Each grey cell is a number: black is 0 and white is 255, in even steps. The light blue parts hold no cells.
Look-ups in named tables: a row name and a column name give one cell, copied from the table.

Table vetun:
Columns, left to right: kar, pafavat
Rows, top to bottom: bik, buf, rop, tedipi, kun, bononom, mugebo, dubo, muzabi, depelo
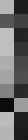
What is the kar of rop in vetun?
191
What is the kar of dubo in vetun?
11
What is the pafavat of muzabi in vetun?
31
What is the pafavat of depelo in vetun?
28
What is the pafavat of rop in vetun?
35
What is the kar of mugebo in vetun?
130
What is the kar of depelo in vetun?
181
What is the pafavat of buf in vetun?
65
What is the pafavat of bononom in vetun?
78
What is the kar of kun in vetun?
174
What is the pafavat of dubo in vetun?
156
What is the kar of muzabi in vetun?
188
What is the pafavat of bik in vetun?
28
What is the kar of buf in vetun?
86
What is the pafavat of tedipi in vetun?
52
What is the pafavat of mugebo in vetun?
41
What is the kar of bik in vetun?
183
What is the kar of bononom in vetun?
163
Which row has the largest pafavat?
dubo

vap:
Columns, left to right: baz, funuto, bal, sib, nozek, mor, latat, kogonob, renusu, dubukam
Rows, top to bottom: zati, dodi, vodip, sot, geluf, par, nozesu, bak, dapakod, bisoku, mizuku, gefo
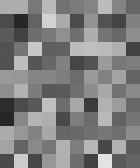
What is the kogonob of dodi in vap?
82
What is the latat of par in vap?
154
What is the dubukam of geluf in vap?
125
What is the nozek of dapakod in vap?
74
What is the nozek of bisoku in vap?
103
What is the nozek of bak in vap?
110
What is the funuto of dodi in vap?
39
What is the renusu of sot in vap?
175
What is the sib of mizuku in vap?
118
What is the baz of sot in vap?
82
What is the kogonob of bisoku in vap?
119
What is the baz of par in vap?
154
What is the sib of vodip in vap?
121
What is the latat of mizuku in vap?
182
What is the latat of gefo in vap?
66
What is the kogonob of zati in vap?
188
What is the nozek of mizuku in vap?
177
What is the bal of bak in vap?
88
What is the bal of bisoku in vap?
131

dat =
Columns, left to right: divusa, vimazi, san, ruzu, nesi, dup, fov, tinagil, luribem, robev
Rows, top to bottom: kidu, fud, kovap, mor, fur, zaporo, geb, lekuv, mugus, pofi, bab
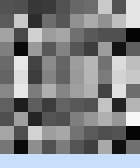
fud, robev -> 228
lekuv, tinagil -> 195
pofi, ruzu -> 158
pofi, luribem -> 83
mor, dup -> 86
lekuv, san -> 93
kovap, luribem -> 80
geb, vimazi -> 232
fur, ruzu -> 138
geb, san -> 124
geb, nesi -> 133
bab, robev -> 112
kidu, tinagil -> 201

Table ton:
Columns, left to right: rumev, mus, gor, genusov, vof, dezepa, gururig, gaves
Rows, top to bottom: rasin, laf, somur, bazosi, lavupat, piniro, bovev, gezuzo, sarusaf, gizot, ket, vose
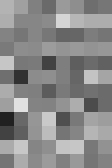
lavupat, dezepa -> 94
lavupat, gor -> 122
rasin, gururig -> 110
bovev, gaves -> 107
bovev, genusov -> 92
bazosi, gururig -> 147
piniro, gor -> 140
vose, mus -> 172
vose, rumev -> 116
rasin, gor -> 128
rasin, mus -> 160
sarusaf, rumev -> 33
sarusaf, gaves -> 157
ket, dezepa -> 198
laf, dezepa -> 182
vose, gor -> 138
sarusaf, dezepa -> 121
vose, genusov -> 155
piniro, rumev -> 111
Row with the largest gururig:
piniro

